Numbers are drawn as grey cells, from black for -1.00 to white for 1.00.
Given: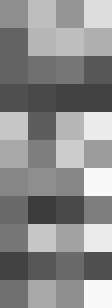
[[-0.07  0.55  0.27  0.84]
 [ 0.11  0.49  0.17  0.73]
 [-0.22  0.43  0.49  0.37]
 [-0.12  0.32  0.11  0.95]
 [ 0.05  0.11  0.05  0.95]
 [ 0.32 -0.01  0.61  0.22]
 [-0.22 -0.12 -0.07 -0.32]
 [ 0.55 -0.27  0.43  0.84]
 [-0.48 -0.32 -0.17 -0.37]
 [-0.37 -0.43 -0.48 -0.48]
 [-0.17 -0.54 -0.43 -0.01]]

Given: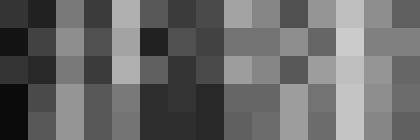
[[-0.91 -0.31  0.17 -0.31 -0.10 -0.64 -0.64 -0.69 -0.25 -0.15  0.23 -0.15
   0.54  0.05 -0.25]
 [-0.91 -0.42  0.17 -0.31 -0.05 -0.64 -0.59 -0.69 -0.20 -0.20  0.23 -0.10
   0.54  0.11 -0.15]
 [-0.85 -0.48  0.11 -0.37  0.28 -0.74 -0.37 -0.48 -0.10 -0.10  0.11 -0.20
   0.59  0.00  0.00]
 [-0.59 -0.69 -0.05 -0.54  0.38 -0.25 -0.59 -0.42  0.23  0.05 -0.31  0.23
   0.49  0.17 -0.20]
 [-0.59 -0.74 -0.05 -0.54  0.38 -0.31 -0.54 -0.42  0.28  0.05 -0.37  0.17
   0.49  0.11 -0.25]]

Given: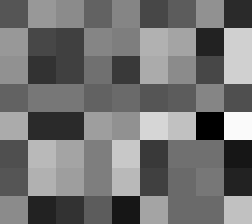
[[-0.38  0.45  0.29 -0.01  0.57 -0.55 -0.12 -0.12 -0.83]
 [-0.33  0.39  0.24 -0.01  0.45 -0.50 -0.17 -0.07 -0.73]
 [-0.33  0.19  0.09 -0.23  0.04 -0.44 -0.28  0.14 -0.67]
 [-0.23 -0.07 -0.07 -0.23 -0.17 -0.33 -0.28  0.04 -0.38]
 [ 0.19 -0.44 -0.50  0.04 -0.01  0.39  0.29 -0.73  0.63]
 [ 0.14 -0.61 -0.50 -0.12 -0.55  0.34  0.09 -0.44  0.63]
 [ 0.34 -0.67 -0.67  0.24  0.14  0.68  0.51 -1.00  0.96]
 [ 0.09 -0.73 -0.61 -0.28 -0.83  0.29 -0.17 -0.17  0.51]]

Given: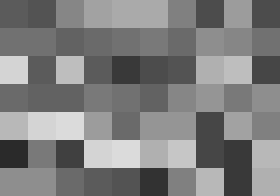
[[ 0.44  0.66  0.72  0.22 -0.17  0.17  0.17 -0.45  0.27  0.00]
 [ 0.11  0.11 -0.17 -0.29 -0.35 -0.61  0.00  0.44 -0.55  0.38]
 [-0.67 -0.05 -0.50  0.66  0.72  0.38  0.55 -0.45 -0.55  0.44]
 [-0.11 -0.11 -0.23 -0.17 -0.11 -0.05 -0.17  0.11  0.05 -0.11]
 [-0.17 -0.23 -0.23 -0.05 -0.11 -0.23  0.05  0.17 -0.05  0.11]
 [ 0.66 -0.29  0.49 -0.29 -0.55 -0.40 -0.35  0.38  0.49 -0.45]
 [-0.29 -0.35  0.05  0.27  0.33  0.33  0.00 -0.40  0.22 -0.40]]

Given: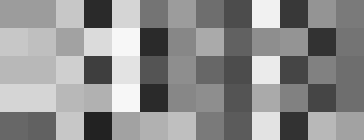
[[ 0.67  0.67  0.44  0.39  0.94 -0.67  0.06  0.11 -0.34  0.33  0.01 -0.46
  -0.14]
 [ 0.56  0.50  0.27  0.72  0.94 -0.67  0.06  0.33 -0.24  0.11  0.16 -0.61
  -0.09]
 [ 0.44  0.44  0.62 -0.51  0.78 -0.34  0.11 -0.19 -0.40  0.84 -0.46  0.01
  -0.14]
 [ 0.22  0.22  0.56 -0.67  0.67 -0.09  0.22 -0.14 -0.40  0.89 -0.56  0.16
  -0.04]
 [-0.19 -0.24  0.56 -0.73  0.27  0.39  0.50 -0.04 -0.29  0.78 -0.61  0.44
   0.27]]

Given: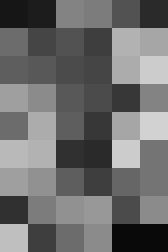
[[ 0.45  0.40 -0.62 -0.67  0.60 -0.09]
 [-0.15  0.35 -0.26 -0.57  0.30  0.65]
 [ 0.25  0.14 -0.26 -0.51 -0.20 -0.09]
 [ 0.25  0.09 -0.31 -0.41 -0.57  0.03]
 [-0.62 -0.03  0.14  0.19 -0.41  0.09]
 [-0.26 -0.31 -0.41 -0.46  0.35  0.60]
 [-0.15 -0.46 -0.36 -0.51  0.40  0.30]
 [ 0.50 -0.51 -0.15  0.09 -0.93 -0.93]
 [-0.83 -0.78  0.03 -0.03 -0.36 -0.67]]

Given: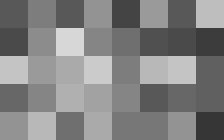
[[ 0.15  0.44 -0.13  0.33 -0.07 -0.07  0.15 -0.58]
 [ 0.54  0.21  0.33  0.59 -0.02  0.44  0.54 -0.25]
 [-0.42  0.10  0.69  0.04 -0.13 -0.37 -0.42 -0.53]
 [-0.19  0.04  0.38  0.27  0.04 -0.31 -0.19 -0.25]
 [-0.31 -0.02 -0.31  0.15 -0.47  0.21 -0.31  0.49]]

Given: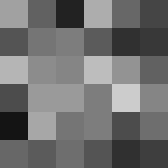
[[-0.84  0.31 -0.08 -0.02 -0.40 -0.14]
 [-0.40  0.21  0.21 -0.02  0.60  0.04]
 [ 0.42  0.10  0.04  0.48  0.15 -0.24]
 [-0.34 -0.08 -0.02 -0.29 -0.62 -0.56]
 [ 0.26 -0.24 -0.73  0.36 -0.19 -0.46]
 [-0.19 -0.29 -0.14 -0.34 -0.62 -0.51]]
